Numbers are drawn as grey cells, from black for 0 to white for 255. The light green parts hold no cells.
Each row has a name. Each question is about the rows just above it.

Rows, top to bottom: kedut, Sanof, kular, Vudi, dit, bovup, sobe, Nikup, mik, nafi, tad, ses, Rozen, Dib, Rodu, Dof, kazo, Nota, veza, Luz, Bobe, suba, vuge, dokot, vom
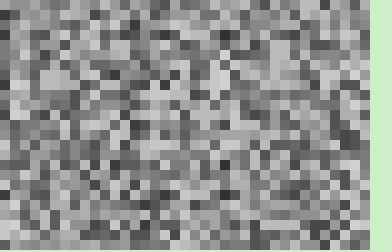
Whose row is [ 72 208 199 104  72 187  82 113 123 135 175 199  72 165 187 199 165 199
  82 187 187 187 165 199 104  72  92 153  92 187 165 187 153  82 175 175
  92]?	ses
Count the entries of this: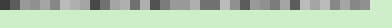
37
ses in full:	[ 72 208 199 104  72 187  82 113 123 135 175 199  72 165 187 199 165 199
  82 187 187 187 165 199 104  72  92 153  92 187 165 187 153  82 175 175
  92]
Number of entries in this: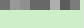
8
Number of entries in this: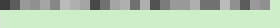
27
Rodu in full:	[199 113 165  92 165 153 104 135 113  82 135 199  72 153 187 199 199 187
 113 175 187 104 199 199 165  92 187  92  92 104  82 144 165 199  72  82
 113]
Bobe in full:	[175 208 113 165 104 175 175  92 175 123 144 123 113  92  60  82 113 165
 165  72 113 123 175 199 165 123 153 165 165 153 104 153 123 135  72 199
 153]

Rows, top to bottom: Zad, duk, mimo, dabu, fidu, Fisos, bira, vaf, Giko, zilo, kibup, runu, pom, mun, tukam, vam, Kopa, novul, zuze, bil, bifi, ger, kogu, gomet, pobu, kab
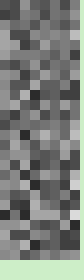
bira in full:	[ 95  75 106 146  85 115 106 125]
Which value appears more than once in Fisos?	[125]
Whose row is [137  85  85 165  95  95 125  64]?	Giko
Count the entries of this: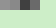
4

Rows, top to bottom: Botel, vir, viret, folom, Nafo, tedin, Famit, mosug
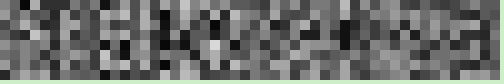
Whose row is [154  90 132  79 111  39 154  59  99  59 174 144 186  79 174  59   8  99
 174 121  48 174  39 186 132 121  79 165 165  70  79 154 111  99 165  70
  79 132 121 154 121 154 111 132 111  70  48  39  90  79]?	Famit
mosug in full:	[ 39 121 165 132 165  59 121  99  90  99  17  90  39  79  59  79 186 111
 186 165  59  70  79  99  59 121  99  90 154  59 132 165  70 111 165  90
  59  99 111 132 144  48  70  90 144  59 165 144 154 111]
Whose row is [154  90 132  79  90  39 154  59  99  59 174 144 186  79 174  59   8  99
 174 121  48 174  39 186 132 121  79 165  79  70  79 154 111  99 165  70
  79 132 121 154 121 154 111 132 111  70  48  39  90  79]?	vir
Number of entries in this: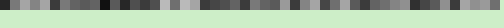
50
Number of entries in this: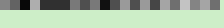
22
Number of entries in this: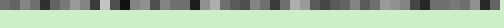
50

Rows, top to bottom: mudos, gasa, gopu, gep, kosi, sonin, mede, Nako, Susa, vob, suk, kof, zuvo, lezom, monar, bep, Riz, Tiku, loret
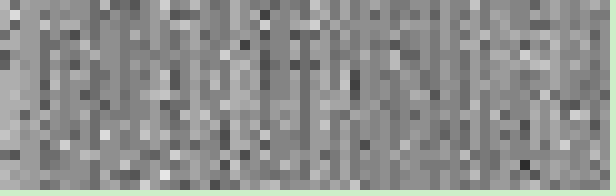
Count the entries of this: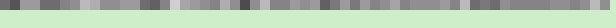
61
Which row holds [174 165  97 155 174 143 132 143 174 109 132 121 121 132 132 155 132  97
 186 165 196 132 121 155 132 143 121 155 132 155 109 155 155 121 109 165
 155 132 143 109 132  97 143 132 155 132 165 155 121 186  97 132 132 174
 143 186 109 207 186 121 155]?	kof
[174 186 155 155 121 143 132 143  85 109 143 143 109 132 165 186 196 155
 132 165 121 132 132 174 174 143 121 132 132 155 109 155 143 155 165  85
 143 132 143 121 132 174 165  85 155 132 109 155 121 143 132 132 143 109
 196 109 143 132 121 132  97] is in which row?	vob
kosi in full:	[174 174 155 155 109 109 132 143 186 121 143 143 121 121 109 155 132 109
 143 165 143 121 132 174  64 143 121 132 132 174 109 165 155 121 143 121
 143 109 121  85 121 132 143 121 155 132 174 174  97 143 132 143  85 143
 121 186 143 132 174 121 143]
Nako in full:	[174 174 165 155 109 174 132 174 165 109 109 143 121 132 109 155 196  85
 132 165 143 174 121 186 143 165  97 132 132 165 109 155 174 121 186  76
 143 132 109 121 155 143 109 121 155 132 121 155 121 155 155 132 109 121
 143 165 143 132 132 121 132]

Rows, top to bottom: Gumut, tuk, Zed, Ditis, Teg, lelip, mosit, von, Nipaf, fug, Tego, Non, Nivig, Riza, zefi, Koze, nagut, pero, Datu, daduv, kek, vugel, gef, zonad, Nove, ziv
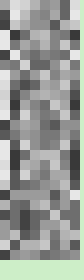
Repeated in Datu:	[89]
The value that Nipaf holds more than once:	[110]
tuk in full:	[ 78 231 188 144 132 167 101 231]
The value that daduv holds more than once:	[155]
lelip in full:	[ 66 231 132 110 132 120 110 231]
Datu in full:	[198  89 110 120 144 155 188  89]
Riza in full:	[ 89 120 155 144 120 120 155 120]

